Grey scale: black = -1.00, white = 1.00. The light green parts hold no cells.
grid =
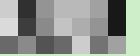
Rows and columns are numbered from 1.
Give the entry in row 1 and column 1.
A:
0.61
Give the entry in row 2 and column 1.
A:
0.71
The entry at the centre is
0.53
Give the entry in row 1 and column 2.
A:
-0.62

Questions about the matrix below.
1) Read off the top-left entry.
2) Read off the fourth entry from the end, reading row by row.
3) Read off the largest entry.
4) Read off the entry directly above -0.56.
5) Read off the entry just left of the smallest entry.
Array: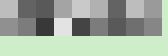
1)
0.48
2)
-0.03
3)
0.78
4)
-0.30
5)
-0.03

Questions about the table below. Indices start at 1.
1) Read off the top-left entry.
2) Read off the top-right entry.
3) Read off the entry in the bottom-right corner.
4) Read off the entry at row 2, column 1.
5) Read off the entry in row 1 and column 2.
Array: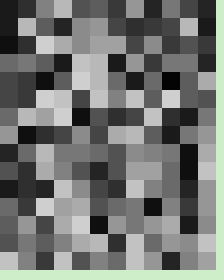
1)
-0.80
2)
-0.72
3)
0.26
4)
-0.80
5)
-0.63

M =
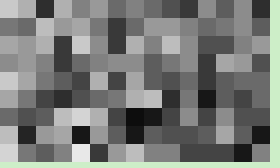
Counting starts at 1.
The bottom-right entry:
0.01
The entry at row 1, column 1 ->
0.58
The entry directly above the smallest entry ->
0.38
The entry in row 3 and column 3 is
0.38
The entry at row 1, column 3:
-0.64
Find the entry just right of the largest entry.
-0.55
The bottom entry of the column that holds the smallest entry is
0.48
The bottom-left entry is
0.66
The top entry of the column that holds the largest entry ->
0.01
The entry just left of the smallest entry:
-0.47
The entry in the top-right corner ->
-0.64
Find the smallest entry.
-0.90
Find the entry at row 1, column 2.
0.38
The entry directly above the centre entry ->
0.10
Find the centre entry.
0.30
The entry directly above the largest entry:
-0.82
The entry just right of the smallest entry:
-0.82
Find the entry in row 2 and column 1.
-0.07
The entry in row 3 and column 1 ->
0.30
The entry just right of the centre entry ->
-0.27
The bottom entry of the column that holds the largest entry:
0.82

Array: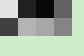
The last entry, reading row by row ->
0.04
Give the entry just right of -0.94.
-0.23
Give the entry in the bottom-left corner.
-0.50

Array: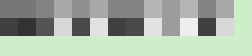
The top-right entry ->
0.32
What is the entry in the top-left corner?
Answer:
-0.07
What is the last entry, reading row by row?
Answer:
0.69
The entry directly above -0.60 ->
-0.07
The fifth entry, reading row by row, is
0.13
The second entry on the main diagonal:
-0.60
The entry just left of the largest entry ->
0.22

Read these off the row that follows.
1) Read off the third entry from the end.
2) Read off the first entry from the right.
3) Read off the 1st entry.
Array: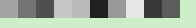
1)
0.81
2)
-0.28
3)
0.28

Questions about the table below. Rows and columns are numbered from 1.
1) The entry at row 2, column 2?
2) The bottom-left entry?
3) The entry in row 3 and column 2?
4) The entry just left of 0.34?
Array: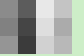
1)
-0.46
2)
0.17
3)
-0.54
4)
0.74

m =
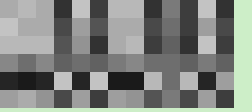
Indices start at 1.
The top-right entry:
-0.61
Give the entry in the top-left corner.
0.34
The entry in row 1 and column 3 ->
0.34
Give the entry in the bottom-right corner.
-0.52
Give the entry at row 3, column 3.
0.44
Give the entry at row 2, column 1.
0.53
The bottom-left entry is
0.24
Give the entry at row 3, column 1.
0.44
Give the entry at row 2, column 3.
0.34
